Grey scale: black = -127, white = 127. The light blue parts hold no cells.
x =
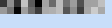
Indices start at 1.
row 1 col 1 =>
-73
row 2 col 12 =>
-65
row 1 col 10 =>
-14
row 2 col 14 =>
75
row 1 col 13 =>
33
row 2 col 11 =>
14
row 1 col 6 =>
-126
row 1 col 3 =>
-76
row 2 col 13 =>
38

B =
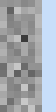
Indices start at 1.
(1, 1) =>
22
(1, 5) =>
15
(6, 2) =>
43
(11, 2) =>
52
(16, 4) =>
16
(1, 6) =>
40
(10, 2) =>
46
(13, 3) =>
0
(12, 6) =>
47
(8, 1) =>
48
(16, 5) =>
67
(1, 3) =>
23
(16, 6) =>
12
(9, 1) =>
32
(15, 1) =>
49
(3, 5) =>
17
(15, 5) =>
44
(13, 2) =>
7
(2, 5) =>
48
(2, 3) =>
65
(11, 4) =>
24
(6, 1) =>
3
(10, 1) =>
-17
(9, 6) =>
47
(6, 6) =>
50
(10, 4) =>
-20
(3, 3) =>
27
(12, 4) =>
15
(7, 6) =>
44
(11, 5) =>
-25

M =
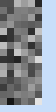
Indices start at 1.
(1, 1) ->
-47
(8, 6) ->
-47
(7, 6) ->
-24
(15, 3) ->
-47
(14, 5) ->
5
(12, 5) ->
3
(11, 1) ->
48
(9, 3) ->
-91
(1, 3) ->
54
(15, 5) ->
-29
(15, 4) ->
-7
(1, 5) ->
49
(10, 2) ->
-19
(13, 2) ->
-24
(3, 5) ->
28
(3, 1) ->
-51
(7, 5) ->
-77
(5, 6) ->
66
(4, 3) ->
-22
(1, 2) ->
-48
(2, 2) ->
-52
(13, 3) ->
-42
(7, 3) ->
33
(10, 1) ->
32
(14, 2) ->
-22
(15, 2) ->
-105
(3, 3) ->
-1
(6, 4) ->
5

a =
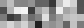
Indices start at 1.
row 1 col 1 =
28
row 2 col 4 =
117
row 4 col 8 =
17
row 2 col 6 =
33
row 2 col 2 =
51
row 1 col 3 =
6
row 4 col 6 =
-94
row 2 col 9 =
110
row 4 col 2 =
85
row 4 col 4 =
82
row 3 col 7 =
96
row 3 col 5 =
-18
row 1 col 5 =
18
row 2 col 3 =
110
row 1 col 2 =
62

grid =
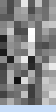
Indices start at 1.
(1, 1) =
-3
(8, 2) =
26
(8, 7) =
0
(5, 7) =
33
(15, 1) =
3
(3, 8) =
28
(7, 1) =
-57
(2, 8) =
38
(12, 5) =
21
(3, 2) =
-37
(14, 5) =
-66
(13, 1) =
-21
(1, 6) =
66
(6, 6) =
-19
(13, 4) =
-5
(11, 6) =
-42
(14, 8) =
89
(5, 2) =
73
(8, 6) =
-22
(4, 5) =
19
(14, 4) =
64
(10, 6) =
-43
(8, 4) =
-11
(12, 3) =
-110
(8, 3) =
-7
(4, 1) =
4
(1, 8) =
23
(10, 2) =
1
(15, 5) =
-53
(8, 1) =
-100
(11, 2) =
48
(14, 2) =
-23
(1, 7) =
-24
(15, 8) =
41

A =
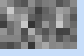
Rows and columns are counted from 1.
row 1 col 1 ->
27
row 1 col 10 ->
-23
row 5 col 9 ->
-61
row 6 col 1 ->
5
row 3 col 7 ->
-23
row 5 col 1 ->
20
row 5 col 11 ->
-7
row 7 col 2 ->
-52
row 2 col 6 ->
-63
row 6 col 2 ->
4
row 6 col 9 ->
-44
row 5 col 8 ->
-11
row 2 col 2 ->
73
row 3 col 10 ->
3
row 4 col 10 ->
4
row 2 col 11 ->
-15
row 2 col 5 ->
-12
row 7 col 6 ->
17
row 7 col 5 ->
-72
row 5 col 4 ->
-49
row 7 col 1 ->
-38
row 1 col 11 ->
8
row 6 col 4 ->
-39
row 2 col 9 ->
32

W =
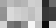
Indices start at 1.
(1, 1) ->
39
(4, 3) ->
-23
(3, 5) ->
62
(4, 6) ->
67
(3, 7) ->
-72
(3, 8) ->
-68
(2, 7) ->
-72
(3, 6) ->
78
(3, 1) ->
17
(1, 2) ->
59

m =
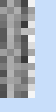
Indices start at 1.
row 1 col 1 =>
-29
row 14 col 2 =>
55
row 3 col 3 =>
20
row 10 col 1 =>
-4
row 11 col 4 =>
-2
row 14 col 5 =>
118
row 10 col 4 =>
19
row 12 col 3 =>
28
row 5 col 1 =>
-38
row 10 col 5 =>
33
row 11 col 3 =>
5
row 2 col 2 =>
13
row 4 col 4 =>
-68
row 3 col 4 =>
-4
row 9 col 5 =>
116
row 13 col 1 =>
-43
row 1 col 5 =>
113
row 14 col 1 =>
-49
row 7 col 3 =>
8
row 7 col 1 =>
-23
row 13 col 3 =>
7

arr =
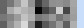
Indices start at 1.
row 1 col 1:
-26
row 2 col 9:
77
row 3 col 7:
3
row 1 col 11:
37
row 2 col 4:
51
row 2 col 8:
-28
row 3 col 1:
-8
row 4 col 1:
-30
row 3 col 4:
66
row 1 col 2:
-8
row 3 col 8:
24
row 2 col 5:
38

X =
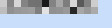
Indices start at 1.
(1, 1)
75
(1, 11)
87
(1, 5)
-13
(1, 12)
-38
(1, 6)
-14
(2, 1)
61
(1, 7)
-101
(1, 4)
4
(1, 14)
77
